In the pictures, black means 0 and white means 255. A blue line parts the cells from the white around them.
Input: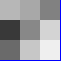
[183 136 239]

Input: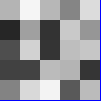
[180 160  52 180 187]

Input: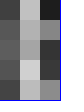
[ 64 178  52]

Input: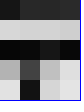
[ 21 211  22 223]

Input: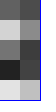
[ 97 139]

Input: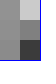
[146 128]
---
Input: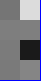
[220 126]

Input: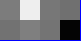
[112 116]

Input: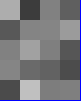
[ 95 133 161 133]

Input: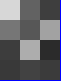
[62 87 61]

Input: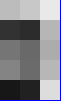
[233  44 117]

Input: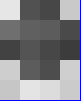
[201  92  84 206]

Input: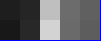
[ 96 106]
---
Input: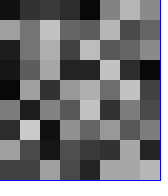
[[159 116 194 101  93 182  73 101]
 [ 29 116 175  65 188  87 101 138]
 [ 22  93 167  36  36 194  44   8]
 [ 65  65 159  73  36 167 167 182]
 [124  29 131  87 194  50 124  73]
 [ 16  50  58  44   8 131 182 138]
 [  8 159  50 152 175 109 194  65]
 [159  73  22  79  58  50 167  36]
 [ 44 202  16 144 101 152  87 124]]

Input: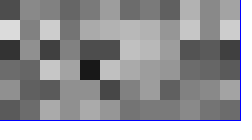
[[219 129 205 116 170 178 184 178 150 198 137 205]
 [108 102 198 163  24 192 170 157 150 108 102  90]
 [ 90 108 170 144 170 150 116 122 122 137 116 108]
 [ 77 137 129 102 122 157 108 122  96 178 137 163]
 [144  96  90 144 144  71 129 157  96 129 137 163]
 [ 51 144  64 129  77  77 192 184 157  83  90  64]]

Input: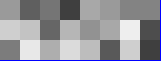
[[124 232 174 219 189  89 207  63]
 [154  95 117  63 168 154 131 131]
 [207 195 102 182 146 168 238  77]]

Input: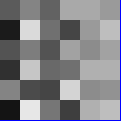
[[ 20 231 118  62 176 190]
 [ 27 218 112  69 154 190]
 [ 48 198 105 112 176 176]
 [ 91 132  98 169 169 154]
 [ 83 125  83 162 140 162]
 [132  75  69 212 140 146]]

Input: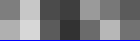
[[176 215  91  50 107 183 114]
 [126 199  75  62 154 120  91]]

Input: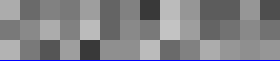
[[121 137 172 129 187 100 137 121 195 158 100 114 137 114]
 [172 106 129 121 158 100 129  57 187 150  92  92 150  78]
 [179 121  85 158  57 143 143 187 106 129 172 150 143 150]]
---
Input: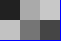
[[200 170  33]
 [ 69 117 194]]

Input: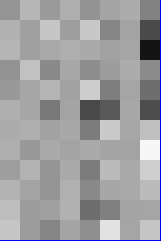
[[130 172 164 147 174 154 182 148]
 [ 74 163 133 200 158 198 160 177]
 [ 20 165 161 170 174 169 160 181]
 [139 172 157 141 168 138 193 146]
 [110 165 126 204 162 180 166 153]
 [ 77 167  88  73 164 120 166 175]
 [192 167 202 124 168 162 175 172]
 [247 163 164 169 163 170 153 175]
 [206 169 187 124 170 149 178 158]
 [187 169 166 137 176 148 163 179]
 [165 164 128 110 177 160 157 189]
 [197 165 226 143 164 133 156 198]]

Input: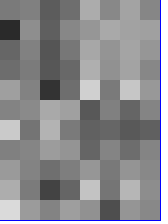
[[134 163 136 172 110  92 128 122]
 [160 162 169 150 135  95 142  42]
 [150 164 148 167 119  85 129 102]
 [135 163 145 175 104  87 123 109]
 [152 198 122 208 110  51 130 159]
 [132 101 128  88 160 169 138 131]
 [ 96  89 102  97 122 179 116 202]
 [132 109 132 101 148 156 133 128]
 [136 148 121 150 126 111 131 154]
 [141 182 117 195 101  67 123 173]
 [136 149  78 145 158 131 155 218]]

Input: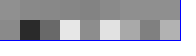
[[143 143 143 138 131 134 136 137 144]
 [178 128 169 226 141 231 105  42 138]]

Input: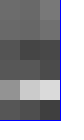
[[120 105 108]
 [112 103 105]
 [ 72  69  84]
 [ 75  87  87]
 [218 203 147]
 [ 63  78  86]]

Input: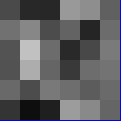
[[ 96 142 153  39  40  74]
 [108  37  99  76 135 113]
 [122  72  41 108 193  83]
 [115 109  57 101 173  82]
 [106  92 110 121  76 105]
 [101 137 156  31  14  52]]

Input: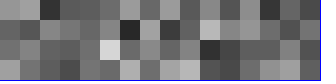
[[ 74 101  54 141  84 136  89 155 104 155 108  93  90  51 160 150]
 [115  81 109 149 134 184  97  60 162  40 133 103 118 134  86 100]
 [ 82 129  94  94  70  49 131 101 137 106 214 111  93  98 131 113]
 [ 95 159 145 109  73  83 183 164 110 175 106 116  76  93 115 160]]

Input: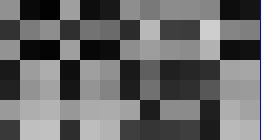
[[ 20  13 134 139 140 121 142  24  13 159   2   9 145]
 [127 133 206  60  62 184  43 107 115  47 142 124  50]
 [ 17  13 178 140 144 157 142  12   7 159   4   8 147]
 [166 164  46  38  32  95  25 145 159  14 173 157  25]
 [155 153  87  47  43 113  29 132 148  21 163 147  33]
 [163 174  31 139 140  28 162 172 171 152 179 174 154]
 [180 185  27  62  57  53  62 179 189  45 193 191  57]]

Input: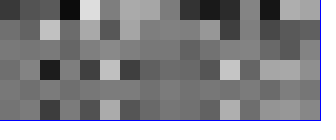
[[165 174  21 132  43  25  51 124 166 170 126 221  12  90  83  57]
 [ 96  89  72 127  63 151 127 129 126 165  87 169 108 193  99 112]
 [131  88 105 131 129 114  98 120 120 127 137 127 102 122 118 121]
 [143 168 166 101 197  85 105 108  96  63 192  64 126  28 131 111]
 [118 126 107 123 115 119 114 123 113 124 124 119 111 123 112 120]
 [135 151 148 110 175  98 113 118 105  85 171  81 123  61 123 116]]
